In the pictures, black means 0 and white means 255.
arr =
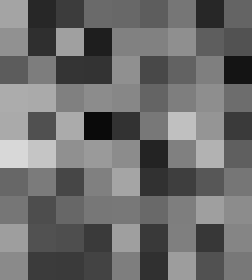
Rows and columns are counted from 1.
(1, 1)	164
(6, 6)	35
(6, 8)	178
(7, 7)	62
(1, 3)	60
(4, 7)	126
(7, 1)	103
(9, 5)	159
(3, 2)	125
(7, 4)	128
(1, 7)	118
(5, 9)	58
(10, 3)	58
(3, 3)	52
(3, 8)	127
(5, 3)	171
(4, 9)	109
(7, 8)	87
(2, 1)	145
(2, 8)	94
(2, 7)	143
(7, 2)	123
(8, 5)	120
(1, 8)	39
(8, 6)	105
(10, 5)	126
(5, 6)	120
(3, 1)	92

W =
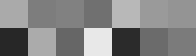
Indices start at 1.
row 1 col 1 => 170
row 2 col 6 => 107
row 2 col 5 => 43
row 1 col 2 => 125
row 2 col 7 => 123

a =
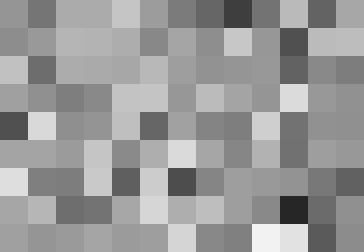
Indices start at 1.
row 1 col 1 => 149
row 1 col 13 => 167
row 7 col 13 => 97
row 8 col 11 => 38
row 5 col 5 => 191
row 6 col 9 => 134
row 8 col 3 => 110
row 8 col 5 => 167
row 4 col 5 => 195
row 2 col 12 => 187
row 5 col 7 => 161
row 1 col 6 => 156
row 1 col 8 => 102
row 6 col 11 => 113
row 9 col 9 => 128
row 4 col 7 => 151
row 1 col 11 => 186
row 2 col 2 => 153
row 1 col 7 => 123
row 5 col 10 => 207
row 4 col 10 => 149
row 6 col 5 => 138
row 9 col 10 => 242
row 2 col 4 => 179
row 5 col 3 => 143
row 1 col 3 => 171
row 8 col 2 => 182
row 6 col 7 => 218
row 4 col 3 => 126
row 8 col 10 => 137
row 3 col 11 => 98
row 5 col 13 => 144
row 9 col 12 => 90
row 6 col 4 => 197
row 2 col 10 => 151

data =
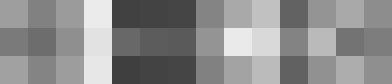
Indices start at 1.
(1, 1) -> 158
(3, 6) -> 67
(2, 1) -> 122
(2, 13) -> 115
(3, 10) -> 187
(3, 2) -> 132
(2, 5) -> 104
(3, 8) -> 129
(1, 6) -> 67
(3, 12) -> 145
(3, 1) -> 161
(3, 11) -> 97
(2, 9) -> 234

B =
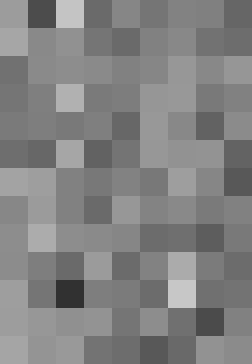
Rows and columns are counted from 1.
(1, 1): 156
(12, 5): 117
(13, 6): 88
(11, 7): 199
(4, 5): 125
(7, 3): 129
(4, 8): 121
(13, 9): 139
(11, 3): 49
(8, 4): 106
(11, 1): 158
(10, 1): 140
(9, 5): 134
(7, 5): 130
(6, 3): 166
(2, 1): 166
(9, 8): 93
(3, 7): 151
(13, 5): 109
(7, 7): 158
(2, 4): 117
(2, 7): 136
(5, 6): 152
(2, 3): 145
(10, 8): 123
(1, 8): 128
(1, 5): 134
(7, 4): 120
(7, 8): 134
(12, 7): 112
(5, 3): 121
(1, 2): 76
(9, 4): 138
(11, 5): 123
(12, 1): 157
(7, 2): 158
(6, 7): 146

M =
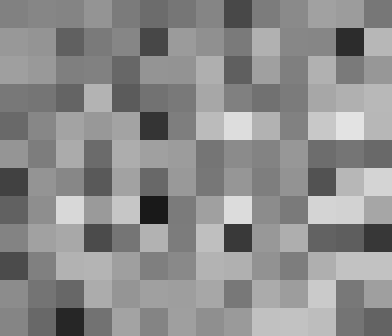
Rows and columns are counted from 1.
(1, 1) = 129
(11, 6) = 160
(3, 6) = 148
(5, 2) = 135
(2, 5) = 134
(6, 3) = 171
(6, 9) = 139
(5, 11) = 129
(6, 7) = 156
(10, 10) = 146
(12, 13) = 116
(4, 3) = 100
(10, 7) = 137
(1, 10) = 124
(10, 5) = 159
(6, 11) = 151
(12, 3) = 38
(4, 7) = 121
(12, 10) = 193
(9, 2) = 161
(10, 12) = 175
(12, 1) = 133
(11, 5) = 149
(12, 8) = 143
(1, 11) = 138
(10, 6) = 127
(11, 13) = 120
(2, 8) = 144
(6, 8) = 117
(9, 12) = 98
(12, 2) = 104
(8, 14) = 166
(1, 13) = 156
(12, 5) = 163
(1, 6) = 108
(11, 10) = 171
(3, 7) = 147
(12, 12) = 189
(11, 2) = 116
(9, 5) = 117

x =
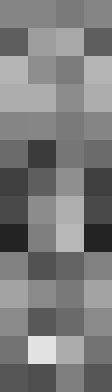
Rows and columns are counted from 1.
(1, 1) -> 133
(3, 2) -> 141
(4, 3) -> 140
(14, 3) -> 126
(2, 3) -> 168
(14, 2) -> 78
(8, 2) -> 140
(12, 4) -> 138
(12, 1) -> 138
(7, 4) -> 63
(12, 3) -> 106
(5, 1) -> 133
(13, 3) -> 172
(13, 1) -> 115
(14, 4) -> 86

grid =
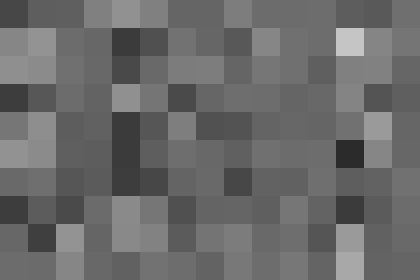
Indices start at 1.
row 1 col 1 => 71
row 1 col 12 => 109
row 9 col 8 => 116
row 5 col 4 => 97
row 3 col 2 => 139
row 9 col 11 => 110
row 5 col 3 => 93
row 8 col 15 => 108
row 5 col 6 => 86
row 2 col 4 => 103
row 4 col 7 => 74
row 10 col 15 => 101
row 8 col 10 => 95
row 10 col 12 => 100
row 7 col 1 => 105
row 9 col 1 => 103
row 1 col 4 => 128
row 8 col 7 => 80
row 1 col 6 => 128
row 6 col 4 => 93
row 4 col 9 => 110
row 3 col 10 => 118
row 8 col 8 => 100
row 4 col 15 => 95
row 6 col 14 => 134
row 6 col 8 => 104
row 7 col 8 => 105
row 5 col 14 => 154
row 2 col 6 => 80
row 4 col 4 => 99
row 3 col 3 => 112
